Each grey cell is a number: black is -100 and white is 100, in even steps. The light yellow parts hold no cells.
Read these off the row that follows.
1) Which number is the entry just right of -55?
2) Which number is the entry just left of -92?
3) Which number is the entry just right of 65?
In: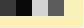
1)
-92
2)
-55
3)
-28

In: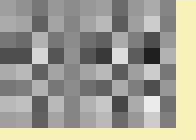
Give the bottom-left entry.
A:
24
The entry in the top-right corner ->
4
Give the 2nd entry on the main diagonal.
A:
29
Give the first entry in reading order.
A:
24
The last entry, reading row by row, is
-2
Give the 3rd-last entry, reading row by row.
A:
19
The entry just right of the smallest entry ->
40
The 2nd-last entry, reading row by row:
61
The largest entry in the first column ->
45
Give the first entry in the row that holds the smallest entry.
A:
-39
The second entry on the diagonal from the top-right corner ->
61
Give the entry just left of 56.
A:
40
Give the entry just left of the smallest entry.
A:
-28
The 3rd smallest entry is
-44
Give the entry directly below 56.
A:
45
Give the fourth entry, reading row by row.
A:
19
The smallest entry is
-76
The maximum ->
84
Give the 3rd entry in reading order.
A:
-7
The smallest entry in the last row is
-23
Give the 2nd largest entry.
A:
73
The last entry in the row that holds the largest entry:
-12

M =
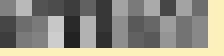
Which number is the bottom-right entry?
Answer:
6
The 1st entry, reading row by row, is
1
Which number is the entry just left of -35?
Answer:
45
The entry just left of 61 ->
1
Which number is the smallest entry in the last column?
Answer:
-15
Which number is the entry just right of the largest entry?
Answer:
-74
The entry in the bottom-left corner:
-52
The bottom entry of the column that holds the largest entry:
61
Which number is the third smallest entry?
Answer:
-63
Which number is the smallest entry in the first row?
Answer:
-57
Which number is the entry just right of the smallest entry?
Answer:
39

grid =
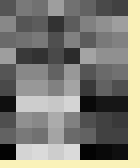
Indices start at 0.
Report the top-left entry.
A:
-33
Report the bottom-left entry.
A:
-98
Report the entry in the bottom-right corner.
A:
-88
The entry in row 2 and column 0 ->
-17
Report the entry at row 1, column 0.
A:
7
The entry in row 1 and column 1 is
-33
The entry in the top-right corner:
-49
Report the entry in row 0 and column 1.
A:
-5
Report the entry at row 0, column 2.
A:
-11
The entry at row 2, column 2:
-5

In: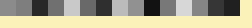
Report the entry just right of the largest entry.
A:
4
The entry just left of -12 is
-69

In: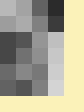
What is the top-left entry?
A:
44
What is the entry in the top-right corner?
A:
-66
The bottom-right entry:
66
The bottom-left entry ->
-23
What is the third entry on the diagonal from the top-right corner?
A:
-34
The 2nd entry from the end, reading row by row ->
0
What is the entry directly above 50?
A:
-54

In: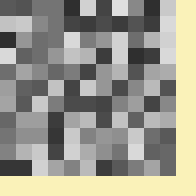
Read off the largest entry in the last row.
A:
64
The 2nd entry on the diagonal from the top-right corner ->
-53
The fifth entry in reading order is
-63
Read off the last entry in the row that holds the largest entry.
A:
58
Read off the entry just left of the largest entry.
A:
-47
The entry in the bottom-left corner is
-58
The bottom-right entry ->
-19
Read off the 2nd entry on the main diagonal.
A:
58
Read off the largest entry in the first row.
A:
75
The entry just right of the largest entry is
7
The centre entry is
58
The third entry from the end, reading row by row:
-3
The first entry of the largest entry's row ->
-30
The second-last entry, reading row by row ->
29
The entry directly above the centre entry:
-47
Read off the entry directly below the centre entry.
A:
-41
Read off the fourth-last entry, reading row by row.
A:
-30
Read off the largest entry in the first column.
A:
70
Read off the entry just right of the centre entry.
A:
18
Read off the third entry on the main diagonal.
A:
-14
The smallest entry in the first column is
-63
